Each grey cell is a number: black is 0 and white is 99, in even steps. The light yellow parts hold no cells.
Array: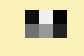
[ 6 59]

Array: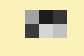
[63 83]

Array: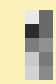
[90 41]

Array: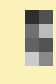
[18 73]

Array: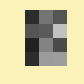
[17 35 29]

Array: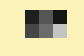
[12 42]

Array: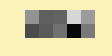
[57 35]

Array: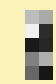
[73 17]
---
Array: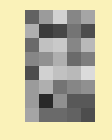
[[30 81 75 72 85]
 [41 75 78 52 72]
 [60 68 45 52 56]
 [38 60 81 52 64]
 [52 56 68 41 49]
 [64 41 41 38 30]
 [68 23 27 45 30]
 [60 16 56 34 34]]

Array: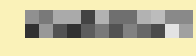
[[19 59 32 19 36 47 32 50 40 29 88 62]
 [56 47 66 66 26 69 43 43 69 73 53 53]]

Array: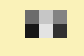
[[ 9 88 19]
 [42 77 51]]

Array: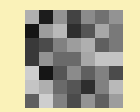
[[37 80 50 29 57 37 61]
 [76 68 41 33 18 50 72]
 [ 8 61 72 18 33 65 47]
 [22 57 41 41 65 76 76]
 [22 29 50 61 68 37 47]
 [68 11 57 26 54 44 57]
 [80  8 33 54 37 50 29]]

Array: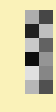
[[13 74]
 [ 5 58]
 [87 52]
 [78 38]
 [71 31]
 [67 27]]

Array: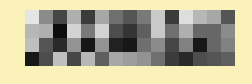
[[71 68  5 82 47 82 30 20 37 78 43 68 40 40 54]
 [89 54 27 68 23 65 43 33 47 78 23 86 71 65 33]
 [74 33 16 57  9 57 13  9 43 54 27 50  9 40 50]
 [ 9 30 74 27 71 37 65 61 57 43 23 16 30 33 37]]

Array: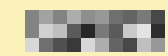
[[51 81 74 35 15 47 35 78 88 18]
 [51 63 51 67 55 59 43 39 47 28]
 [84 43 31 22 84 67 39 28 74 59]]
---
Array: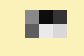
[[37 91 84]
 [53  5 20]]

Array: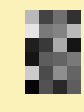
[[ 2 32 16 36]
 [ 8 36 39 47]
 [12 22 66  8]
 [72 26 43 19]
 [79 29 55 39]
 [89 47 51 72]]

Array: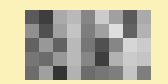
[[35 24 66 72 52 79 62 35 66]
 [38 59 38 72 46 31 52 83 79]
 [42 62 20 69 42 46 49 76 49]
 [46 42 59 72 52 24 69 79 76]
 [56 31 62 76 49 62 86 38 69]]

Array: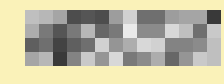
[[37 43 26 37 43 81 58 67 84 81 51 51 54 74]
 [64 71 22 51 78 58 84 47 54 67 40 58 78 74]
 [67 47 33 47 71 40 47 91 54 54 84 74 43 78]
 [74 71 64 30 33 30 61 81 43 43 61 64 64 22]]

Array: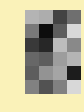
[[22 15 73 53]
 [36 57 64 11]
 [40 36 61 70]
 [47  5 36 84]
 [50 32 50 84]
 [70 67 26 43]]

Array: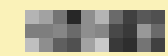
[[49 49 52 41 55 52 28 22 59 41]
 [70 63 45 15 55 70 41 25 34 31]
 [74 55 37 31 63 78 22 18 45 25]]
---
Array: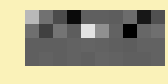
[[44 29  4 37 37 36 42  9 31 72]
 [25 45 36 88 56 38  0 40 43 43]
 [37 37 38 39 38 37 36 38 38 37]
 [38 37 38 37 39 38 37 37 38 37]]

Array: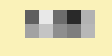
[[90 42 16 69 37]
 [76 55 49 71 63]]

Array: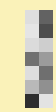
[[38 86]
 [30 89]
 [80 85]
 [60 44]
 [43 86]
 [56 72]
 [88 18]]

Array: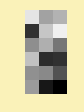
[[63 69 89]
 [77 93 19]
 [68 46 55]
 [17 19 75]
 [53 32 56]
 [ 9  0 60]]

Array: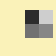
[[80 17]
 [52 44]]

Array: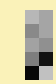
[[64 71]
 [64 53]
 [56 63]
 [ 7 49]
 [75  3]]

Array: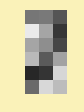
[[47 33 46]
 [64 21 91]
 [55 27 64]
 [35 63 72]
 [20 83 15]
 [84 73 41]]

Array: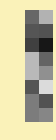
[[69 40]
 [32 33]
 [ 9 25]
 [39 72]
 [56 72]
 [85 33]
 [32 48]
 [52 48]]
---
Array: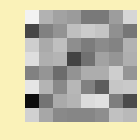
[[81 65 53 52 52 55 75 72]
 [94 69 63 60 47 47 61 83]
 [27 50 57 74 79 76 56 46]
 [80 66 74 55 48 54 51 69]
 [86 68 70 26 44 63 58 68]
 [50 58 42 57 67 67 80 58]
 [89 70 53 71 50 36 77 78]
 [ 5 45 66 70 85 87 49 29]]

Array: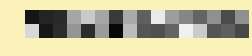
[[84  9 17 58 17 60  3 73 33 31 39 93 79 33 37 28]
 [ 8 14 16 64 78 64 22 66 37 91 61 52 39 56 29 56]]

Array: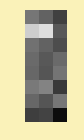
[[24 26  5]
 [46 38 25]
 [80 86 34]
 [44 38 30]
 [41 34 41]
 [40 33 45]
 [47 51 22]
 [40 33 46]]

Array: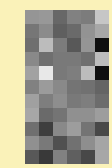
[[34 22 50 37 28 65]
 [58 59 40 50 48 77]
 [46 54 37 41 57 65]
 [43 73 48 34 58  6]
 [53 43 47 47 43 73]
 [63 90 47 49 73  6]
 [50 60 53 45 44 39]
 [62 49 55 47 49 42]
 [65 41 45 56 56 61]
 [43 24 53 61 45 28]
 [56 47 31 44 55 64]]

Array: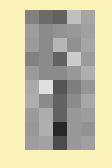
[[61 63 29 59 62]
 [50 42 38 74 64]
 [61 54 57 59 62]
 [60 54 71 56 64]
 [50 54 38 79 60]
 [60 54 54 59 68]
 [66 87 33 49 58]
 [67 54 38 54 65]
 [60 67 38 59 61]
 [59 68 15 59 57]]

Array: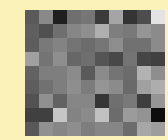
[[34 56 52 55 49 52 52 42 65 61]
 [35 53 12 43 46 23 64 20 30 88]
 [37 31 43 52 55 68 49 47 58 54]
 [36 47 51 45 42 46 55 44 44 54]
 [62 45 55 40 43 33 28 45 27 25]
 [38 49 49 54 35 54 45 42 69 55]
 [36 44 49 55 48 58 54 41 62 67]
 [32 56 38 52 52 21 43 47 24 58]
 [25 25 77 51 54 75 42 60 57  5]]

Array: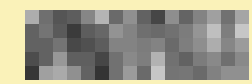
[[21 62 66 56 38 20 44 60 41 77 45 46 41 50 56 56]
 [67 43 33 36 52 70 41 56 38 27 55 39 51 62 44 64]
 [38 45 35 23 36 40 57 51 43 41 44 48 58 74 49 77]
 [38 38 45 28 31 36 51 51 48 51 41 49 55 67 52 60]
 [30 38 59 37 37 27 44 53 49 69 44 38 48 53 43 53]]
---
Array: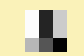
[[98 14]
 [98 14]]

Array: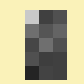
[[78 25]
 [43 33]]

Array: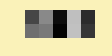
[[27 53]
 [43 47]]

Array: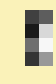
[[25 36]
 [10 84]]

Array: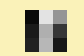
[[ 4 88]
 [10 68]]

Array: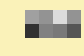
[[62 57]
 [19 50]]

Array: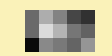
[[41 67]
 [41 85]]

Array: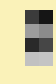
[[23  8]
 [61 54]]
